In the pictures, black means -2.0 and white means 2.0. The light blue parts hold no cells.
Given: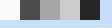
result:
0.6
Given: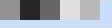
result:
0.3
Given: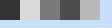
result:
-0.1
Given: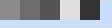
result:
-0.3
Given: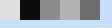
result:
0.2
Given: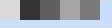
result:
-0.1
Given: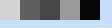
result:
-0.5
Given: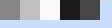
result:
0.1
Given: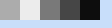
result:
-0.1
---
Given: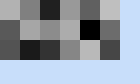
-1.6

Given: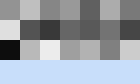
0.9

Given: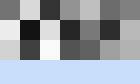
-1.0

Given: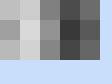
1.3

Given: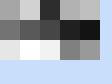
2.0

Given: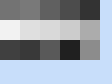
-1.1
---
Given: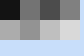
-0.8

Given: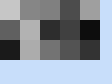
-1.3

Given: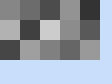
1.2

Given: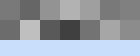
0.3

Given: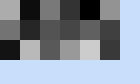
-0.7

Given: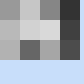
1.4

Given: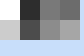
-0.1
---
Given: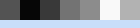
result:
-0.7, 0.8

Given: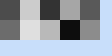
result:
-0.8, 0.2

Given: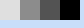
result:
1.5, -2.0

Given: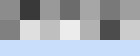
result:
0.2, 1.2

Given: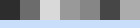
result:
-1.3, 0.7

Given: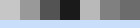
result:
1.1, -0.3

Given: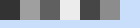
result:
-1.2, 0.2
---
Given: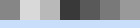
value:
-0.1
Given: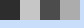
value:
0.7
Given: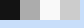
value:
1.2
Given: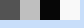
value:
1.0
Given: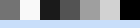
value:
-0.7
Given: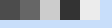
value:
-0.4
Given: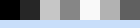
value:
-0.5
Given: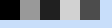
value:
-0.8
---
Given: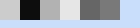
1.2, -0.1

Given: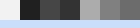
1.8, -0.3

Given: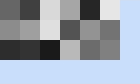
-0.4, 0.0

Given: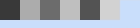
-1.1, 1.3

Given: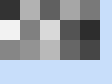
-1.2, -0.9

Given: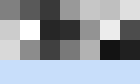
0.0, -1.5

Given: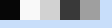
-1.9, 0.5

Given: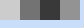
1.2, 0.3

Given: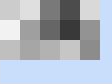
1.2, 0.2

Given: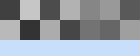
-1.0, 0.5
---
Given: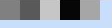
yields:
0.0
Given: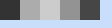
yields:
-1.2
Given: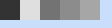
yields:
-1.2
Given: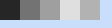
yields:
-1.4
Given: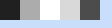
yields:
-1.5
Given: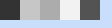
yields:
-1.2
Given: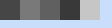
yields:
-0.9
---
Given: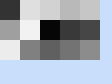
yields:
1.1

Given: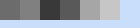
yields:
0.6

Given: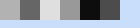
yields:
-1.8

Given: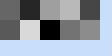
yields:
-0.9

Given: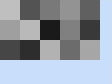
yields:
-0.5

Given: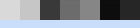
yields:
0.1

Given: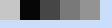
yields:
0.3

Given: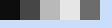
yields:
-0.3

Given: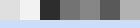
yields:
0.1
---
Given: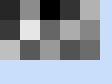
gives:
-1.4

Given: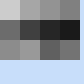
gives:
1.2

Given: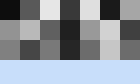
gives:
-1.8

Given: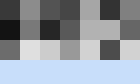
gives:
-1.1

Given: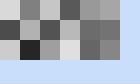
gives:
1.4

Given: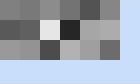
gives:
0.0
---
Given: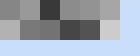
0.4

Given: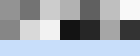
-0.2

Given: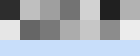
1.0

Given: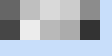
1.0

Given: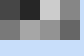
-1.4

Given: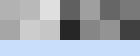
0.9

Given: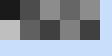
-0.8

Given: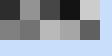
0.3

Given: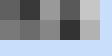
-1.1

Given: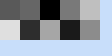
-0.4
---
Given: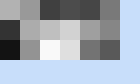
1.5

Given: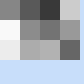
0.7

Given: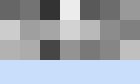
-0.1

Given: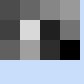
0.5

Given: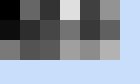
0.5

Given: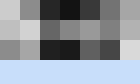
-0.5

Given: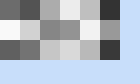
1.4

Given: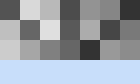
-1.2

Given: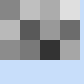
-0.1
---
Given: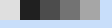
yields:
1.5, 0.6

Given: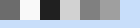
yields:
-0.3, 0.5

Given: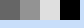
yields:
-0.4, -2.0

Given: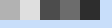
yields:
0.8, -1.3

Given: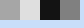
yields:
0.6, 0.0

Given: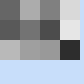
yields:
-0.4, -1.3

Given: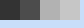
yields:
-1.2, 1.1
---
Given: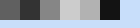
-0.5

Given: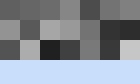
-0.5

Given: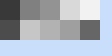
-1.1

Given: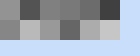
0.3

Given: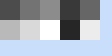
-0.8

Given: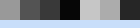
0.4
